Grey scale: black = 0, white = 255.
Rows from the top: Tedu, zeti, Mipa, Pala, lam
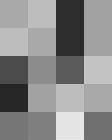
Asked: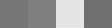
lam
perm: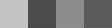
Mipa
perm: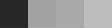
Pala
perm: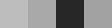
Pala

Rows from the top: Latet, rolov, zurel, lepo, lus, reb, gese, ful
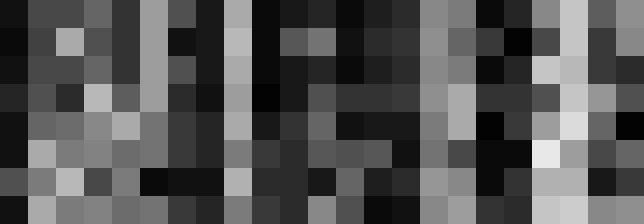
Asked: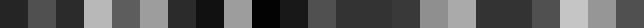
lepo
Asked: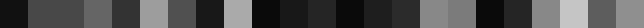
Latet

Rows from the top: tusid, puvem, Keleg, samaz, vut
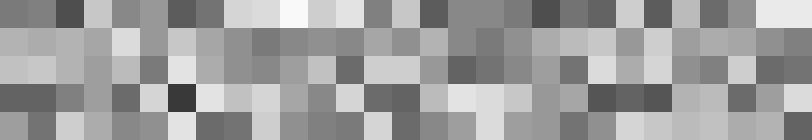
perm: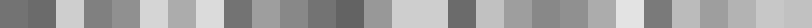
Keleg
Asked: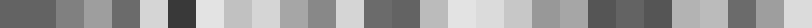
samaz
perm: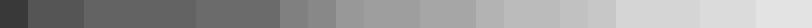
samaz
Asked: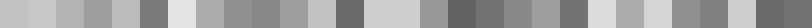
Keleg

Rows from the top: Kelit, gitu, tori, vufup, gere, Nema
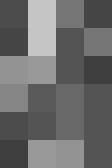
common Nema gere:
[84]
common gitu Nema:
[84]
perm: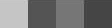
gitu
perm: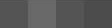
gere
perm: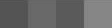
vufup
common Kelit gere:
[76]
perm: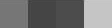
Kelit

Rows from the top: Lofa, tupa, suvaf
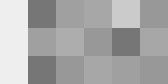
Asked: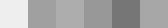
tupa
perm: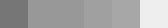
suvaf
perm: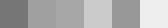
Lofa
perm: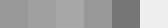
suvaf
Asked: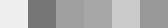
Lofa

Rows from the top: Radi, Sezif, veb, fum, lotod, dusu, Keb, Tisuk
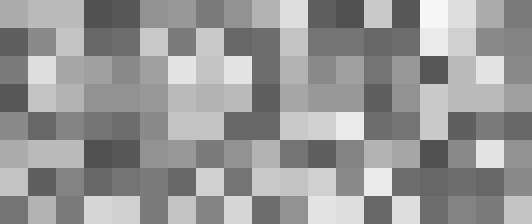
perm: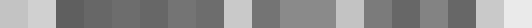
lotod
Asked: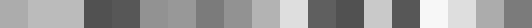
Radi
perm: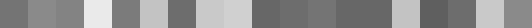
Sezif
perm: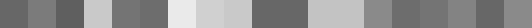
lotod
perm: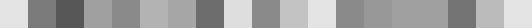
veb
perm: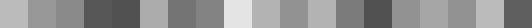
dusu

